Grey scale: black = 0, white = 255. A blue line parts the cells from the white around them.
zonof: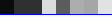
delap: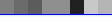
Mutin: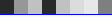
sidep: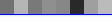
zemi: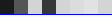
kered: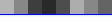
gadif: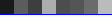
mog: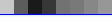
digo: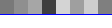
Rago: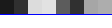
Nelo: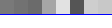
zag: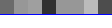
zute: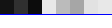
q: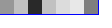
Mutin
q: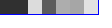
zonof
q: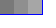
digo
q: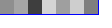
digo

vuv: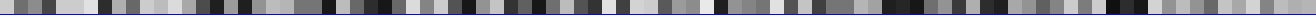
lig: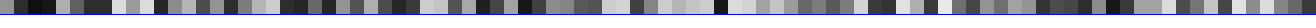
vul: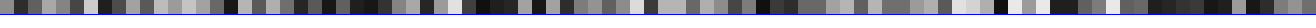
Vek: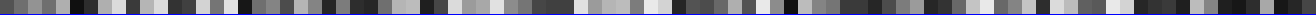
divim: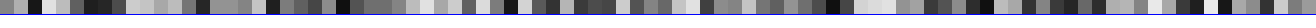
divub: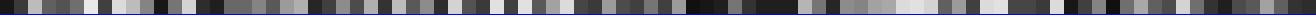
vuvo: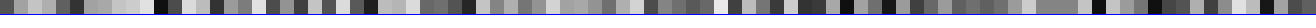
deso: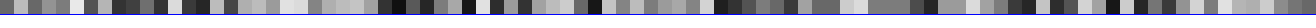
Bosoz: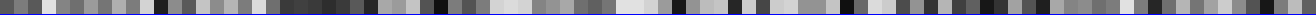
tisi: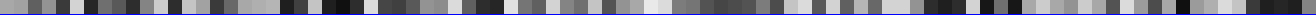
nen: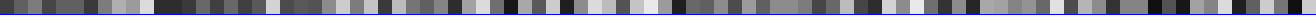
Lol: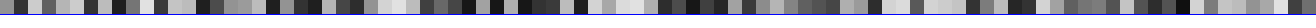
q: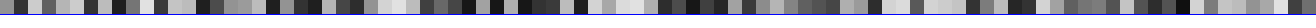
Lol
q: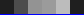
Lol
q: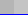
lig
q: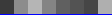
Lol
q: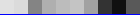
deso
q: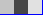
lig

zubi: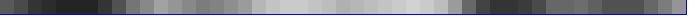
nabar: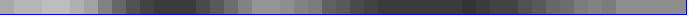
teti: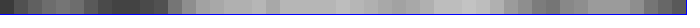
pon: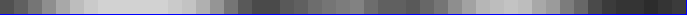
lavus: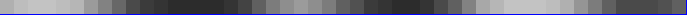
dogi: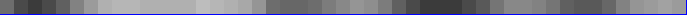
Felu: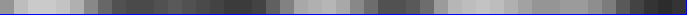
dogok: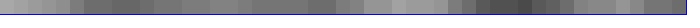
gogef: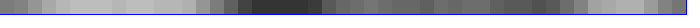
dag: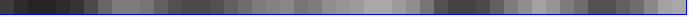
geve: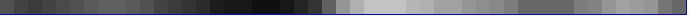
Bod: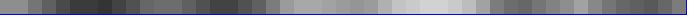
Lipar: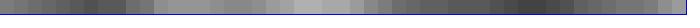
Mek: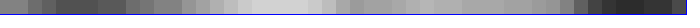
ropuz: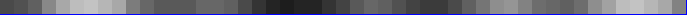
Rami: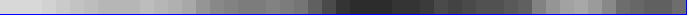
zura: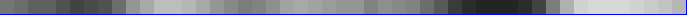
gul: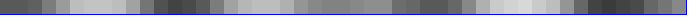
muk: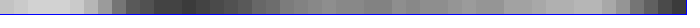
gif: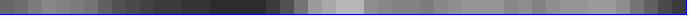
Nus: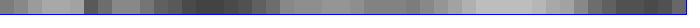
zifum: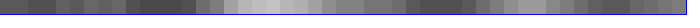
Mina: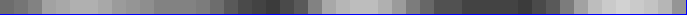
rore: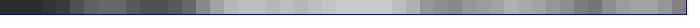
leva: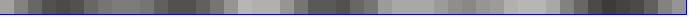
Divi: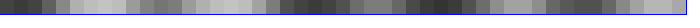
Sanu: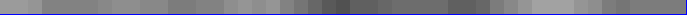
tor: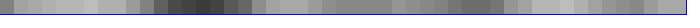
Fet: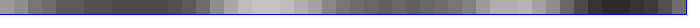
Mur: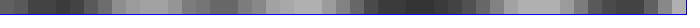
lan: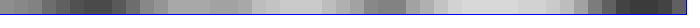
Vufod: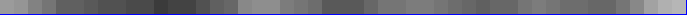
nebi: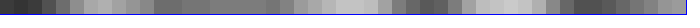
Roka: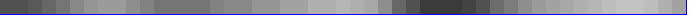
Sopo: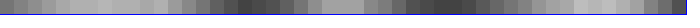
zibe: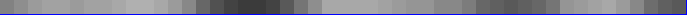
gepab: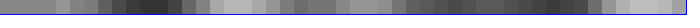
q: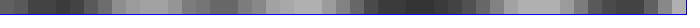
Mur
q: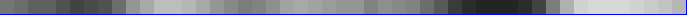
zura
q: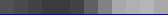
Felu

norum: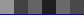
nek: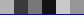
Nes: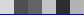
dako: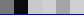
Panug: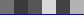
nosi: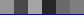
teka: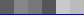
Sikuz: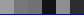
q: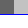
Nes
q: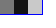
nek
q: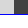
Panug
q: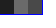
norum
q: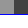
norum
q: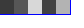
Panug

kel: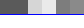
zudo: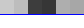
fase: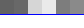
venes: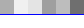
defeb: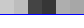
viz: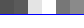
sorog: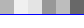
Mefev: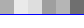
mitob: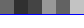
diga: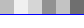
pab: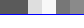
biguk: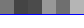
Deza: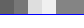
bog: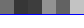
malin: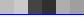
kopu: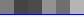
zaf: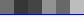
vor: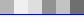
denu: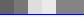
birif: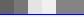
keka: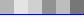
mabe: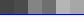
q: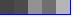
kopu
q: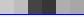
defeb
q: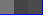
biguk
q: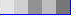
keka
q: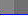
mabe

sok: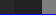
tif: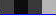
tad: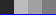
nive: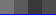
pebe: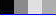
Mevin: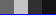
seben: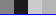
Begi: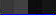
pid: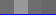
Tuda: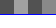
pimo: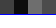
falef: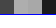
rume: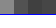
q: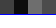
pimo
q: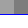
tad
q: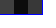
tif
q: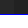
sok
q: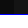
Begi

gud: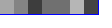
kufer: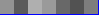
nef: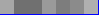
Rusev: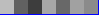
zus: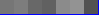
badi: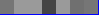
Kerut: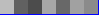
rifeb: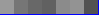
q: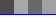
Kerut
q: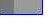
badi
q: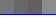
rifeb
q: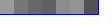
rifeb
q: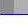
nef
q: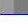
nef
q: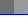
nef

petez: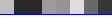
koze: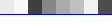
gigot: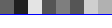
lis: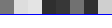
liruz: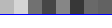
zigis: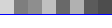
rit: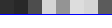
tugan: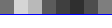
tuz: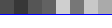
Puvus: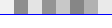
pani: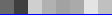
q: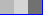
liruz
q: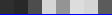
rit

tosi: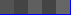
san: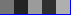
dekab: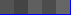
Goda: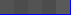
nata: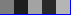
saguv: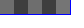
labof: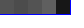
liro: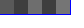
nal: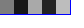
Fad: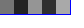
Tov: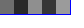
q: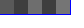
liro
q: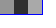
Fad

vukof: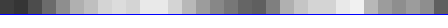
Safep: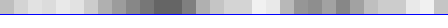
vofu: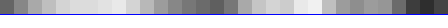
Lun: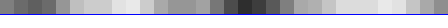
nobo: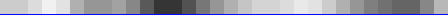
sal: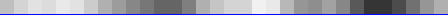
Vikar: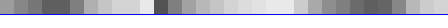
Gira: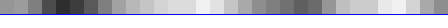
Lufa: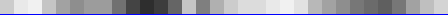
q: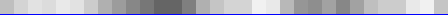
Safep
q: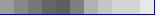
vukof
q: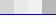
vukof
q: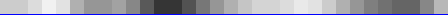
nobo
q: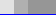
nobo
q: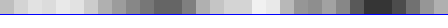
sal

